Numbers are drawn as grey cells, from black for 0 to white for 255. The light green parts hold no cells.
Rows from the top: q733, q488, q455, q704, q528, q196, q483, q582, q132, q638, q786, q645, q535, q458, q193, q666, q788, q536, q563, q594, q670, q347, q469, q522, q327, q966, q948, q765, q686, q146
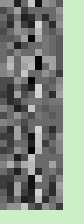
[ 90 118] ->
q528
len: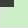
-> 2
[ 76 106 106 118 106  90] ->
q483
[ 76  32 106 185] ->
q327
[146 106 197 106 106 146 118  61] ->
q786

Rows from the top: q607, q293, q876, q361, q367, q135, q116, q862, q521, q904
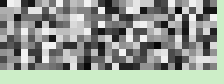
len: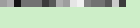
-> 18
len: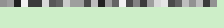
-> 31
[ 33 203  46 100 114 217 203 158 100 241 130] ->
q361
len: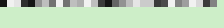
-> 31
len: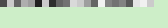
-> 22

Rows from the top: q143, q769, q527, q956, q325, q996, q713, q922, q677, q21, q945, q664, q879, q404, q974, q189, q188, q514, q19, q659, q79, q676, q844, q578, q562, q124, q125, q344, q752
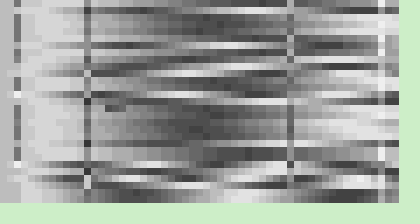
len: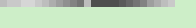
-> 25
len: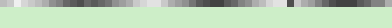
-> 56
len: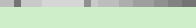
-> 28
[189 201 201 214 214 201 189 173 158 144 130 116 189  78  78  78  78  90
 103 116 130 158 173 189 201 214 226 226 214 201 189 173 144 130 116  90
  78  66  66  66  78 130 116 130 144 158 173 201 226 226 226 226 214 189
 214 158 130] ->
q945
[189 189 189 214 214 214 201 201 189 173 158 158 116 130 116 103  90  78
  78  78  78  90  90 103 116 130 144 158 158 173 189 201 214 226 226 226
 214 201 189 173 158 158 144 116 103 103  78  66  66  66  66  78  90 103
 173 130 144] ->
q21

